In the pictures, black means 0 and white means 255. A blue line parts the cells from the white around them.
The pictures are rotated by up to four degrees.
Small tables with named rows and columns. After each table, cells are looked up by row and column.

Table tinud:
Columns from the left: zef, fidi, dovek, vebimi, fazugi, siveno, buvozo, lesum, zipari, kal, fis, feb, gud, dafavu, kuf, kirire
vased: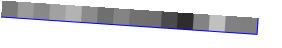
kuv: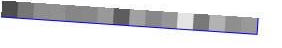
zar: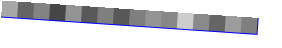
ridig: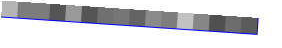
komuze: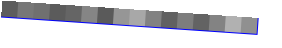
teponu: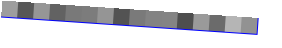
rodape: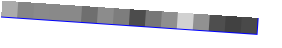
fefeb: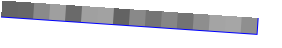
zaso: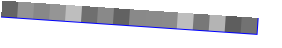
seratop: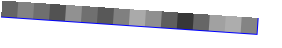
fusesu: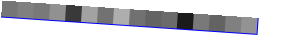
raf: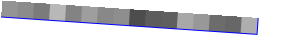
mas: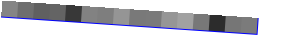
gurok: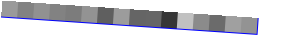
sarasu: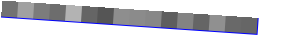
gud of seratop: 102
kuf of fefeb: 166
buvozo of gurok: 95
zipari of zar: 127
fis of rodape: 143
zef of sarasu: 114

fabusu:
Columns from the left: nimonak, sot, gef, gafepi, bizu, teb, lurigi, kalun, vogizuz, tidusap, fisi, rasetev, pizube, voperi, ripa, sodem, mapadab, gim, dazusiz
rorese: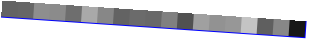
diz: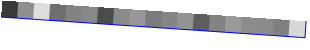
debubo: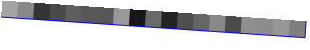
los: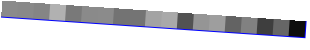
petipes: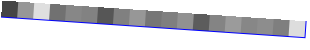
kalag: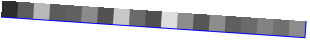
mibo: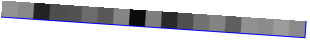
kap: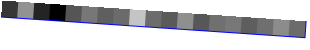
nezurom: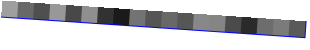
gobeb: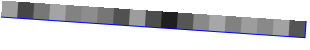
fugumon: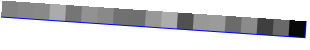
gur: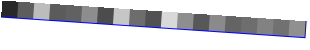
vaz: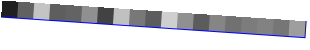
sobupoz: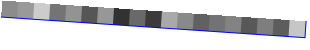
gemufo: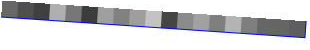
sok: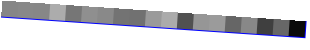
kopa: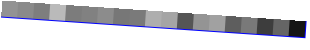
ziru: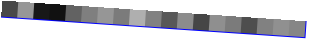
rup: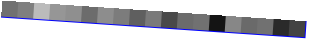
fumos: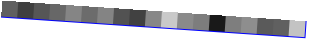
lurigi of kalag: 82
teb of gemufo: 60
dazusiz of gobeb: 85
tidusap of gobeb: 77
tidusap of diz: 123
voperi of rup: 20
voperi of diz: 131
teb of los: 138
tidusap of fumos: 135
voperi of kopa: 161

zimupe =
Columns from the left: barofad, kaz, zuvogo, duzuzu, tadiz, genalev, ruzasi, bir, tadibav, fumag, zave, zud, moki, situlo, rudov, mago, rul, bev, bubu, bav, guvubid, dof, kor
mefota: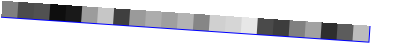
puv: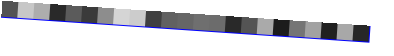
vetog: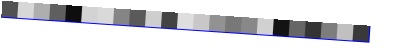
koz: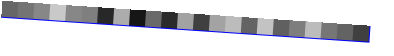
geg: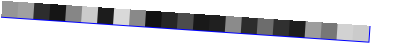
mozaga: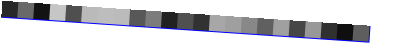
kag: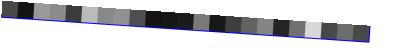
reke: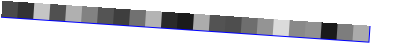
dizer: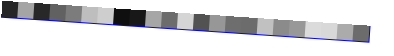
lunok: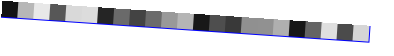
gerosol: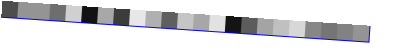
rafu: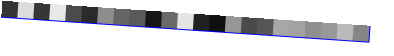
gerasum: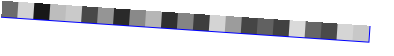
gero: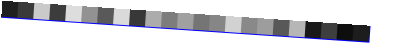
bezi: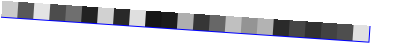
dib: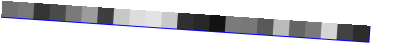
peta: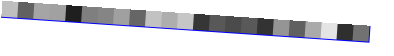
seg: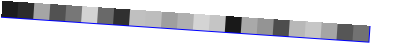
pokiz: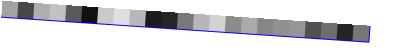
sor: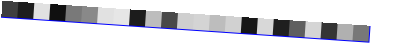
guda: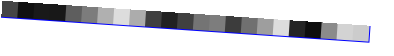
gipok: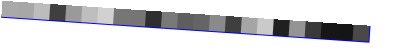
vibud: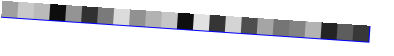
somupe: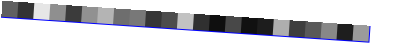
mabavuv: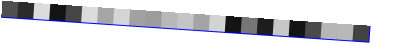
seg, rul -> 148
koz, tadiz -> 135
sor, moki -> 212
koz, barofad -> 103
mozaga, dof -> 15
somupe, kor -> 155
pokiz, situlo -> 210
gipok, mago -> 165
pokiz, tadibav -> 183
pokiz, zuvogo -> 175
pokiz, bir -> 223

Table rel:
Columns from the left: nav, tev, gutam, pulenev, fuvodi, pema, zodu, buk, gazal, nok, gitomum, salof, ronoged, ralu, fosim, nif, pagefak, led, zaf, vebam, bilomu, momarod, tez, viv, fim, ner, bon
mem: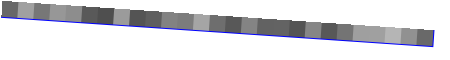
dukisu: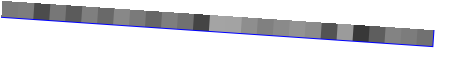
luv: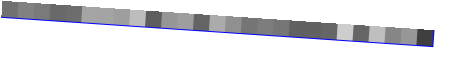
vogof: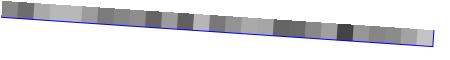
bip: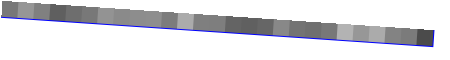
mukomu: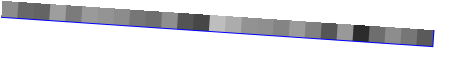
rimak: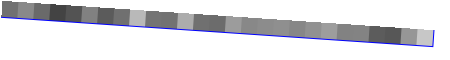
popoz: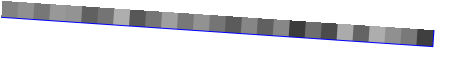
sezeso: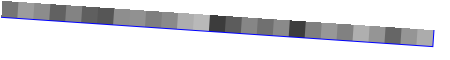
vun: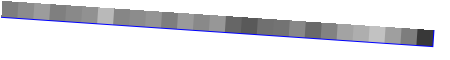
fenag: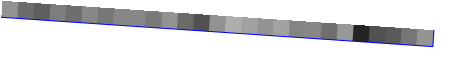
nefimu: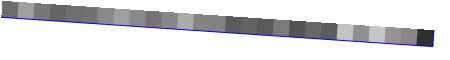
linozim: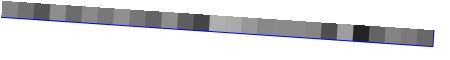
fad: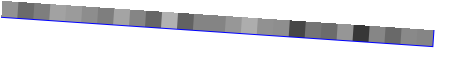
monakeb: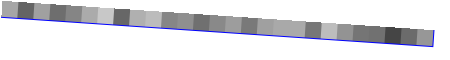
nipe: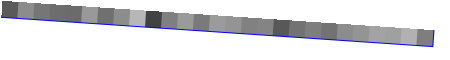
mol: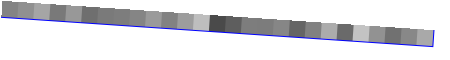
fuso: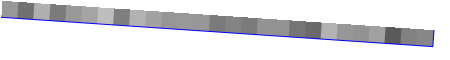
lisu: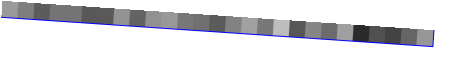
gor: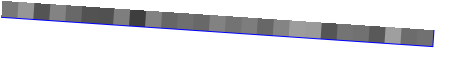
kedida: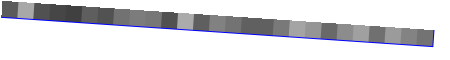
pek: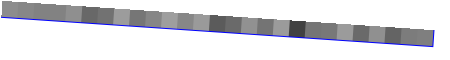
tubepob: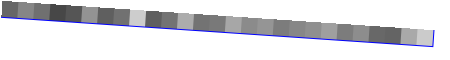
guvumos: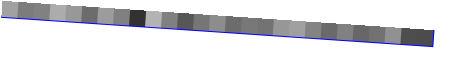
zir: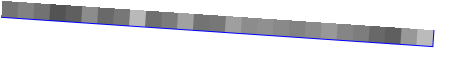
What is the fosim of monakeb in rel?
157
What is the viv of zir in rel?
104
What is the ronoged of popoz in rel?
146
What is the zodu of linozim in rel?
120
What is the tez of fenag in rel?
36
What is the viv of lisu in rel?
80
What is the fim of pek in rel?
100
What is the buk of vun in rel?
134
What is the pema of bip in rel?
120
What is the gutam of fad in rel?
126
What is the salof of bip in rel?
171

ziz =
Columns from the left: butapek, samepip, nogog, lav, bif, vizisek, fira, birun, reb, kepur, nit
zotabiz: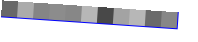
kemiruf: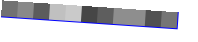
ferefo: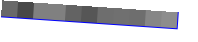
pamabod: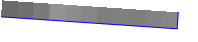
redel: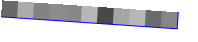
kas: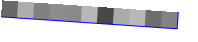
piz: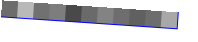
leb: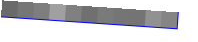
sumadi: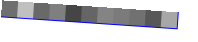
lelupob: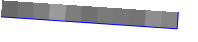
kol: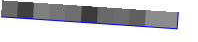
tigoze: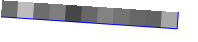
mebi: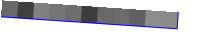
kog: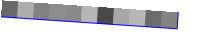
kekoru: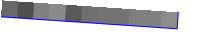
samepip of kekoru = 79
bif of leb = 128
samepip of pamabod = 111
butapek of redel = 105
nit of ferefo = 141
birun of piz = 110
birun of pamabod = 129
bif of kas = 138
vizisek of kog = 182
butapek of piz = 109
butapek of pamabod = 107
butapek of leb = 106
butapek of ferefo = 105
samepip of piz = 185
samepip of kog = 172
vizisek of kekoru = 112
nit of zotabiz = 135
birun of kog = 167

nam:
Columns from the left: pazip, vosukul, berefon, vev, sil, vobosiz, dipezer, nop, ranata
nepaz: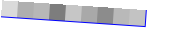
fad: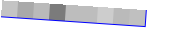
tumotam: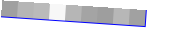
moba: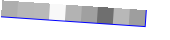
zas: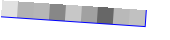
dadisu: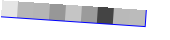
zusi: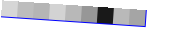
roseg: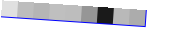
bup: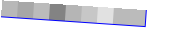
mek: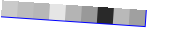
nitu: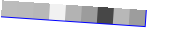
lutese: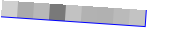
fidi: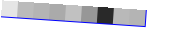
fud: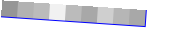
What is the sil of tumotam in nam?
182
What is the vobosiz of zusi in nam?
151
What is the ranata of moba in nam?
158
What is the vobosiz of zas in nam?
161
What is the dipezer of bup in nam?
225
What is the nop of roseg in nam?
185
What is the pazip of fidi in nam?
229
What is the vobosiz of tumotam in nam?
164
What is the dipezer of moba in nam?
111
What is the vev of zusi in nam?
211
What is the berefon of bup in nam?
187
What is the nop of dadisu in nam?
185
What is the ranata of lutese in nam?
195
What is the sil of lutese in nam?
194
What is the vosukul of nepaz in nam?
175
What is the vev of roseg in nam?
191
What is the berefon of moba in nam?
185
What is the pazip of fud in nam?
150
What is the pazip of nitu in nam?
188

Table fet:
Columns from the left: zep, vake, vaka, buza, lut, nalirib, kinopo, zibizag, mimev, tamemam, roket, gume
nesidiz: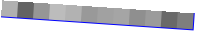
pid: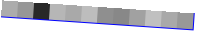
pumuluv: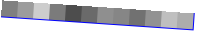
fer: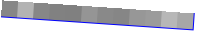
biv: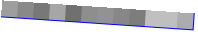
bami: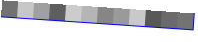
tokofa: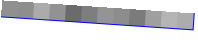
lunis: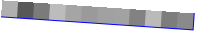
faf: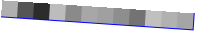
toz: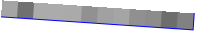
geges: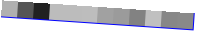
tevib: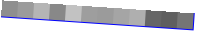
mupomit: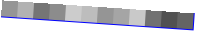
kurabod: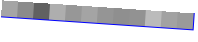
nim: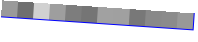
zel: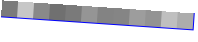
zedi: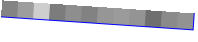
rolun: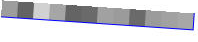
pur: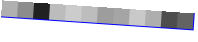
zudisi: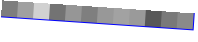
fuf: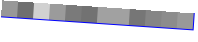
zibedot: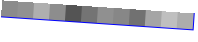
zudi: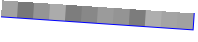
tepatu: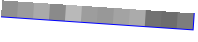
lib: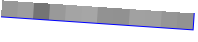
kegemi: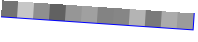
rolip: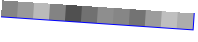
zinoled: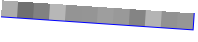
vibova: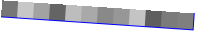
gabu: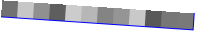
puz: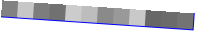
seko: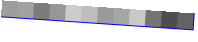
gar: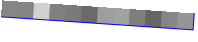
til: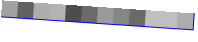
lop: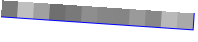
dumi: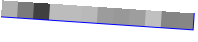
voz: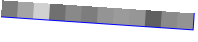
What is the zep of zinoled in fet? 172
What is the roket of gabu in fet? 119
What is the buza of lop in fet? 111
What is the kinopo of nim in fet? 161
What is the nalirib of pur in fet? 189
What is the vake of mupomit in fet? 178
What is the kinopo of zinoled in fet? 158

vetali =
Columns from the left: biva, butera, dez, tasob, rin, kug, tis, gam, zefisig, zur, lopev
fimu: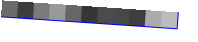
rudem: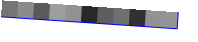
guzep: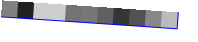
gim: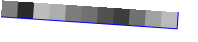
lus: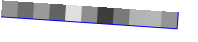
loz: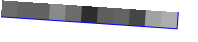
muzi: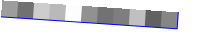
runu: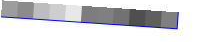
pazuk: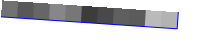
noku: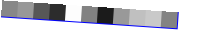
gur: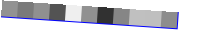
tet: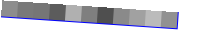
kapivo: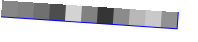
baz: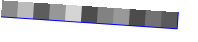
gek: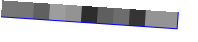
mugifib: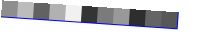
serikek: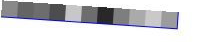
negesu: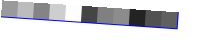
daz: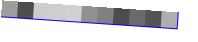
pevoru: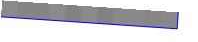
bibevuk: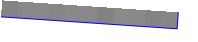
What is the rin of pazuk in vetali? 119
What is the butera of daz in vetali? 77
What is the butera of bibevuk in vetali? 136
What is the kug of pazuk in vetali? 60
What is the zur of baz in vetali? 114
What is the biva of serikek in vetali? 137
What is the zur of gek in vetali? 148
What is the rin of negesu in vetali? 253
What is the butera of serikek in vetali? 100
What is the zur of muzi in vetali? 97
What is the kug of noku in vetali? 130
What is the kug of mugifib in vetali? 52
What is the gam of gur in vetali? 134
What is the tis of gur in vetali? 49
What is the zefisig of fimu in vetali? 62

